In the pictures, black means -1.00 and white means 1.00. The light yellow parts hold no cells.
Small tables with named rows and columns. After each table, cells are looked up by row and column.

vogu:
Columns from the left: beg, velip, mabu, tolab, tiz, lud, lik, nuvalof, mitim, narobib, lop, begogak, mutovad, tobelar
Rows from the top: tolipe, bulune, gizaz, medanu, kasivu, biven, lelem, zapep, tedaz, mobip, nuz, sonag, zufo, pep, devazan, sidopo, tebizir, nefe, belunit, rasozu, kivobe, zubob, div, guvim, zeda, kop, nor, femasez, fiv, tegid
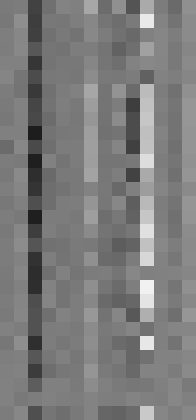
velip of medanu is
0.07
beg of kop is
-0.01
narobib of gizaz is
-0.18
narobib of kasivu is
0.02
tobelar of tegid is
0.06
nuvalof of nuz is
-0.07
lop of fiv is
0.00
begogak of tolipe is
-0.03
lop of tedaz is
0.55
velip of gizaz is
0.06
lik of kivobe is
0.12
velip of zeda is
0.11
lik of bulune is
0.06
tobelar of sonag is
0.14
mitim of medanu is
-0.23
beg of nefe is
-0.03
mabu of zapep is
-0.45
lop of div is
0.37

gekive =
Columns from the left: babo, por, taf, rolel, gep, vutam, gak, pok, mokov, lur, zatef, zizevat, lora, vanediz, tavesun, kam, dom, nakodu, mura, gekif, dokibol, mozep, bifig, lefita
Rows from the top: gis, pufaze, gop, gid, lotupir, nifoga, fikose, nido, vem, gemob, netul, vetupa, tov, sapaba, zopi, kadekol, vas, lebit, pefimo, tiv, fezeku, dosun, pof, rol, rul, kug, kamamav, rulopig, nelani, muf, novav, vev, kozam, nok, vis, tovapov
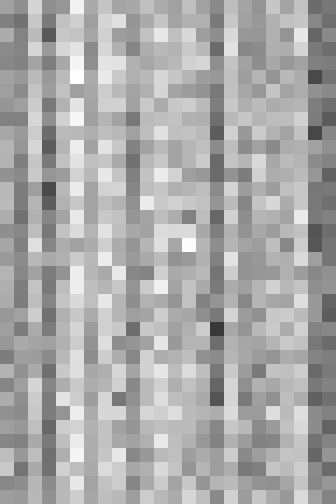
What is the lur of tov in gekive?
0.00
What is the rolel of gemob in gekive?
-0.15
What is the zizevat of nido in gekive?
0.34
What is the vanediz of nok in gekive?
0.17
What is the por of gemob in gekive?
0.21
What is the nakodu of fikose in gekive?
0.31
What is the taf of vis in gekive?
0.43
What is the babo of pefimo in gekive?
0.21
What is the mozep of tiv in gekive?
0.23
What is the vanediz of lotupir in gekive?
0.64
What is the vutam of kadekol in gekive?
0.83
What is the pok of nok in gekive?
0.72
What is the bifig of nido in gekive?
-0.01

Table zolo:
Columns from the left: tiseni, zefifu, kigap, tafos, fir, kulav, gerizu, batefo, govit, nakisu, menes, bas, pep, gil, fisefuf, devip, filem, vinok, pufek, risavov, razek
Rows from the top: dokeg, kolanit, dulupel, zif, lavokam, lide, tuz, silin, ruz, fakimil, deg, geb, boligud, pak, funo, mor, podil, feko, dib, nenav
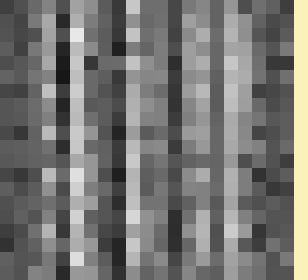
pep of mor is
-0.64
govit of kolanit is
-0.53
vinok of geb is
-0.39
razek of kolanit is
-0.36
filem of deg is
0.32
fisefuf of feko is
0.38
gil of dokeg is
-0.05
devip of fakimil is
-0.19
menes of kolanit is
-0.18
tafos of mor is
0.02
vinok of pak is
-0.02
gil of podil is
0.13
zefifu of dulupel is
-0.44
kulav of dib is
0.73
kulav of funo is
0.37
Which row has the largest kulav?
dulupel

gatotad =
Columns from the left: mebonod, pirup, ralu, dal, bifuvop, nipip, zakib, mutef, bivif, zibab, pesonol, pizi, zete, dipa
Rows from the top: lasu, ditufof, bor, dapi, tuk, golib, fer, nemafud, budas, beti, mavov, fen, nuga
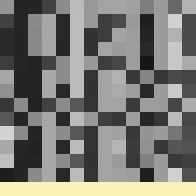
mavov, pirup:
-0.70
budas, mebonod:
-0.32
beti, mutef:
0.28
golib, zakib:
-0.60
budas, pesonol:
-0.70
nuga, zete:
0.63
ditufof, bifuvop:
-0.69
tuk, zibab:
0.23
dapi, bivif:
0.21
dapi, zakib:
-0.61
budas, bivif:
-0.58
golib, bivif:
0.39
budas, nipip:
0.47
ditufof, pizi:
0.22
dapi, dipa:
-0.40
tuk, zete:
0.57
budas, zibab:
0.24

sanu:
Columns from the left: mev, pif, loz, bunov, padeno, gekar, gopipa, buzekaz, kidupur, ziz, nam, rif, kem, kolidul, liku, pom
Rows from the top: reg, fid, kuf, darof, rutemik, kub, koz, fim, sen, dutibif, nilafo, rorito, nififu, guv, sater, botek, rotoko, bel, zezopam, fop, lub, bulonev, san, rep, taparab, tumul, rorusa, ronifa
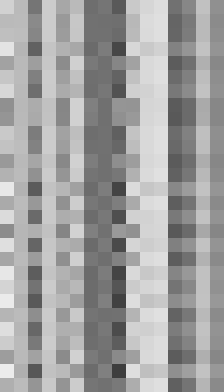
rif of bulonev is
0.57
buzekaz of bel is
-0.04
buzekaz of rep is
-0.06
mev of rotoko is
0.10
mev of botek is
0.72
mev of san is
0.42
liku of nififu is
0.44
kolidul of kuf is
-0.03
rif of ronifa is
0.75
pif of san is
0.47
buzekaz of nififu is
-0.12
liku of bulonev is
0.52
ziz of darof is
0.69
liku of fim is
0.33
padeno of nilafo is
0.24
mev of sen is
0.17
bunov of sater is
0.58

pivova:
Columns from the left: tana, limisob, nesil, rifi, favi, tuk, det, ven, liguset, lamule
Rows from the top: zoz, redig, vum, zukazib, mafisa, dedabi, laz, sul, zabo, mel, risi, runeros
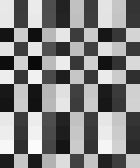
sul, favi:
0.80
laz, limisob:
0.58
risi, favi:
-0.84
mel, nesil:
0.89
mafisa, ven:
-0.87
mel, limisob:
-0.58
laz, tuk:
-0.50
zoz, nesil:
0.84
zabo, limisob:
-0.54
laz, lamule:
0.63
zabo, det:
-0.53
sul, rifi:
0.44
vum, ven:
-0.83
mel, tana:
0.86
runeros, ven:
-0.75

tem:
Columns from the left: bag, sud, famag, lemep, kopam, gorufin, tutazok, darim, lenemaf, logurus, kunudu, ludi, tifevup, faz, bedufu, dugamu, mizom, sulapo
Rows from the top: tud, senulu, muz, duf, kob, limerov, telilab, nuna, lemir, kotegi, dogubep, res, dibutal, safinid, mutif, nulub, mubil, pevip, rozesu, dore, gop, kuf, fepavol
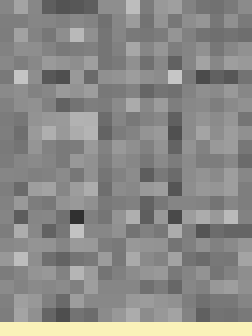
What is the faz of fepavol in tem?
0.03
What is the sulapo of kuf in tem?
0.04
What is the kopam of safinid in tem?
0.05
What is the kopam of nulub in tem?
-0.11
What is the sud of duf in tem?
0.12
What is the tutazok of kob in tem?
0.25

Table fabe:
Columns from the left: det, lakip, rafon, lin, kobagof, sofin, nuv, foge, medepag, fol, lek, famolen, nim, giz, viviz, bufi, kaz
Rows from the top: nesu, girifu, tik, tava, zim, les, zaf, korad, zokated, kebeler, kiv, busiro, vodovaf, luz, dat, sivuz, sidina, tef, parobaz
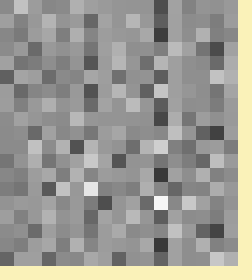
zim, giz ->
0.12
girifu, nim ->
0.26
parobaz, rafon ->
0.25
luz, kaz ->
0.19
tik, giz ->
0.11
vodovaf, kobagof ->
-0.01
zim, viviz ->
0.09
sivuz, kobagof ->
0.15
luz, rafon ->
0.21
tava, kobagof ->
0.14
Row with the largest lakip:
nesu

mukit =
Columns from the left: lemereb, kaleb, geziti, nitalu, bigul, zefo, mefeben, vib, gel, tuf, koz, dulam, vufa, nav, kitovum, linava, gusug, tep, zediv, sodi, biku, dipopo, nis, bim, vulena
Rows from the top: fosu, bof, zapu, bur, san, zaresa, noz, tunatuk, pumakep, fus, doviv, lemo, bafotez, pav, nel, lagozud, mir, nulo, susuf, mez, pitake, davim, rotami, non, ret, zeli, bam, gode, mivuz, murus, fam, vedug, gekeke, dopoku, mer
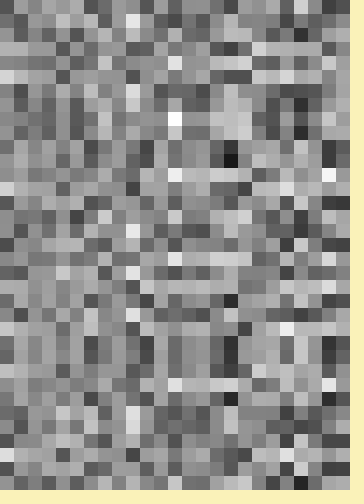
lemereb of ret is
-0.12
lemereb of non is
0.55
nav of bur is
0.07
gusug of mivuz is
-0.68
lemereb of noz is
0.03
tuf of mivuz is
-0.10
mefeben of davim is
-0.33
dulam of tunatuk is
-0.16
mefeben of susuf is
-0.03
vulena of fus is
0.34
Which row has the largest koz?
pitake

